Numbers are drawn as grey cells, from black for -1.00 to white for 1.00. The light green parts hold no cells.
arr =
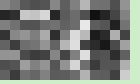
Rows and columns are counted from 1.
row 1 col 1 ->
0.07
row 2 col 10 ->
-0.87
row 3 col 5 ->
-0.16
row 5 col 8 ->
0.74
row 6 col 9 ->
0.74
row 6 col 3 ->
-0.42
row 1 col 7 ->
-0.26
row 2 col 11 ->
-0.71
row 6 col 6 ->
0.05
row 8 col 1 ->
-0.24
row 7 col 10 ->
-0.54
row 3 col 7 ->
-0.24
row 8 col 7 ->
-0.27
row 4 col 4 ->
-0.01
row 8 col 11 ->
-0.27
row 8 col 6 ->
-0.29
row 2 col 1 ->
-0.71
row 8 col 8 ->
-0.15
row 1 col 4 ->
-0.38
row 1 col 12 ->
-0.38
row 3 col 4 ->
-0.35
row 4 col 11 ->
-0.67
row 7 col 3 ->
0.24
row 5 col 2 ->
-0.52
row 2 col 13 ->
0.02
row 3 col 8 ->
-0.15
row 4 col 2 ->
0.07
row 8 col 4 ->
-0.20
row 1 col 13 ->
0.15
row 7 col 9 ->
-0.14
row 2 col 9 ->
-0.37
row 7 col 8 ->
0.67
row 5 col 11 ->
-0.81

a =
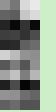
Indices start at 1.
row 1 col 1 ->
0.15
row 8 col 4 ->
0.43
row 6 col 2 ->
0.47
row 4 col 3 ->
-0.61
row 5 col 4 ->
-0.15
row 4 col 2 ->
-0.49
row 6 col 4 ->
0.11
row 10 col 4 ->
-0.21
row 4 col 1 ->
-0.51
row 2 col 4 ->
0.71
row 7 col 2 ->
-0.03
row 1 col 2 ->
-0.07

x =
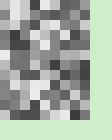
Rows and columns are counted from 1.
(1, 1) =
0.49
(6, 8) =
0.37
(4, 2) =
-0.51
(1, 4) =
-0.47
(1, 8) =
-0.19
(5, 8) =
-0.13
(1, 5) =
0.82
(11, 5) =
0.77
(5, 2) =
-0.44
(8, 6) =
0.32
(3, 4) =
-0.34
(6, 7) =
0.39
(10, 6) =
0.02
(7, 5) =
0.03
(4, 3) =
0.03
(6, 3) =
-0.11
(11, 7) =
0.42
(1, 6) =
0.53
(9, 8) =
0.05
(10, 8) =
0.60
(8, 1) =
0.26
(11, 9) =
0.44
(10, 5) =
-0.05
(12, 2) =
-0.28
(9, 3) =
0.46
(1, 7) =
-0.25
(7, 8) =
-0.04
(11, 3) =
0.46
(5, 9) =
-0.13
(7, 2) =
-0.10
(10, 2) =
-0.05
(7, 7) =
0.10
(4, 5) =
0.48
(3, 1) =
0.43
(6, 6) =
0.06

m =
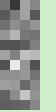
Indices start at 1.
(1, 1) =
-0.08
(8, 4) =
-0.10
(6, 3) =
0.50
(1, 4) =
0.05
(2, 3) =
0.27
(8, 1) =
0.13
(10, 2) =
0.10
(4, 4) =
-0.10
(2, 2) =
-0.03
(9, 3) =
-0.18
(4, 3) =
-0.07
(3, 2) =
0.11
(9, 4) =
0.08

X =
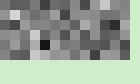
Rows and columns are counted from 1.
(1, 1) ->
-0.08
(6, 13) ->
-0.29
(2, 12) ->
-0.08
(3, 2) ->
-0.43
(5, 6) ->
0.27
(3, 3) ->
0.21
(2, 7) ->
-0.45
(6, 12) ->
0.17
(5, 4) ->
0.35
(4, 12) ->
-0.20
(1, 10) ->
0.20
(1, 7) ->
-0.21
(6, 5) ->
0.36
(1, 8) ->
0.07
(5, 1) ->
-0.06
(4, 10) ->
0.12
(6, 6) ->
0.15
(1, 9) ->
-0.42
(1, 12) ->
0.09
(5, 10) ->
-0.25
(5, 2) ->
0.21
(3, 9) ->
0.34
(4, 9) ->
-0.32

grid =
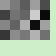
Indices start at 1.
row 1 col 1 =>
0.20
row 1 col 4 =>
0.24
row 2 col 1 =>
-0.50
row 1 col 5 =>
-0.41
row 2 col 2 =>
-0.10
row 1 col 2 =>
-0.04
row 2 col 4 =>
0.60

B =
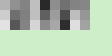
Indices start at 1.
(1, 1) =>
0.41
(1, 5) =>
-0.68
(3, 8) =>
0.74
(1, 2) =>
0.14
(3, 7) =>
-0.65
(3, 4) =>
0.67
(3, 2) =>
-0.32
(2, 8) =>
0.48
